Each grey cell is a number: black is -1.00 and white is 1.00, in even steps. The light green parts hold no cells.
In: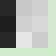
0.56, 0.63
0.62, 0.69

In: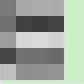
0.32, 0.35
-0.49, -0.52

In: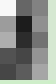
-0.20, 0.02
-0.77, 0.14

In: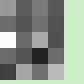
-0.28, -0.04
-0.35, -0.11

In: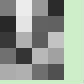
0.85, 0.19
0.79, -0.23

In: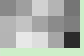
0.25, 0.64
0.53, 0.29
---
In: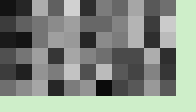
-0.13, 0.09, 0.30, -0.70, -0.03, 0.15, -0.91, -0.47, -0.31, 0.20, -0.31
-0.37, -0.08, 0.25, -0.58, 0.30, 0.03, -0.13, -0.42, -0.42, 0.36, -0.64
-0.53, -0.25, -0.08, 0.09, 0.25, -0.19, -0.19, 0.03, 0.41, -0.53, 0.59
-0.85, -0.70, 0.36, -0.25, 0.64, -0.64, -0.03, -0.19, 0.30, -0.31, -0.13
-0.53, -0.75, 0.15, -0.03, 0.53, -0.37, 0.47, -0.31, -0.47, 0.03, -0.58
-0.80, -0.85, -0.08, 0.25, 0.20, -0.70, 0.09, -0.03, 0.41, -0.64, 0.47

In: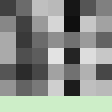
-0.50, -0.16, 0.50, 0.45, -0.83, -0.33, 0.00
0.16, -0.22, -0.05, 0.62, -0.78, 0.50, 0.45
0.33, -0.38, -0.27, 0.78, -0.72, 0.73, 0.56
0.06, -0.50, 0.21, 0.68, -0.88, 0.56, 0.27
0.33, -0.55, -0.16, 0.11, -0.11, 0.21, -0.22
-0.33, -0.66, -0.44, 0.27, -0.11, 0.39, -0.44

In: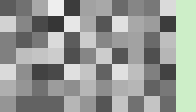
0.00, 0.49, 0.54, 0.60, -0.38, 0.05, 0.60, -0.33, 0.27, -0.38, 0.43
0.37, 0.17, -0.11, 0.22, 0.11, 0.43, 0.11, 0.37, 0.43, -0.23, -0.06
0.71, 0.11, -0.48, -0.43, 0.76, 0.54, -0.23, 0.76, 0.49, 0.00, -0.48
0.65, 0.05, -0.43, -0.58, 0.81, 0.32, -0.33, 0.76, 0.32, 0.22, -0.53
-0.28, -0.11, 0.32, 0.87, -0.53, 0.27, 0.32, -0.17, 0.05, -0.06, 0.71
0.17, -0.23, -0.23, -0.23, 0.43, 0.17, -0.33, 0.54, -0.11, 0.54, -0.17
0.00, -0.28, -0.06, 0.71, -0.28, 0.60, 0.05, 0.22, 0.27, -0.17, 0.49

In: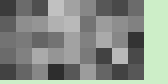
-0.26, 0.11, 0.17, 0.39, 0.45, -0.10, 0.22, 0.11, 0.01
-0.16, 0.01, 0.33, 0.17, 0.27, -0.04, -0.48, 0.45, -0.43
-0.10, -0.04, -0.21, -0.10, 0.27, 0.01, 0.33, 0.06, -0.60
-0.54, -0.16, -0.38, 0.51, 0.27, 0.06, -0.32, -0.43, -0.16
-0.48, -0.21, 0.06, -0.65, -0.32, 0.22, -0.21, -0.48, -0.32

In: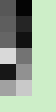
0.26, 0.58
-0.82, 0.14
0.70, -0.10
-0.26, -0.71
-0.21, -0.87
-0.32, -0.97

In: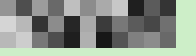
0.44, 0.61, -0.06, -0.39, -0.76, 0.38, -0.82, -0.34, 0.00, 0.10, -0.18
0.67, 0.44, -0.59, 0.10, -0.70, 0.33, -0.54, -0.06, -0.29, -0.44, -0.12
0.16, -0.39, 0.22, -0.18, 0.50, 0.10, 0.33, 0.56, -0.76, -0.29, -0.59

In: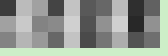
0.26, 0.58, 0.03, 0.08, 0.63, -0.36, 0.14, 0.63, -0.69, 0.14
-0.53, 0.47, 0.26, -0.47, 0.53, -0.30, -0.19, 0.47, -0.63, -0.24
0.03, 0.42, 0.20, -0.19, 0.53, -0.42, -0.08, 0.36, -0.36, -0.13
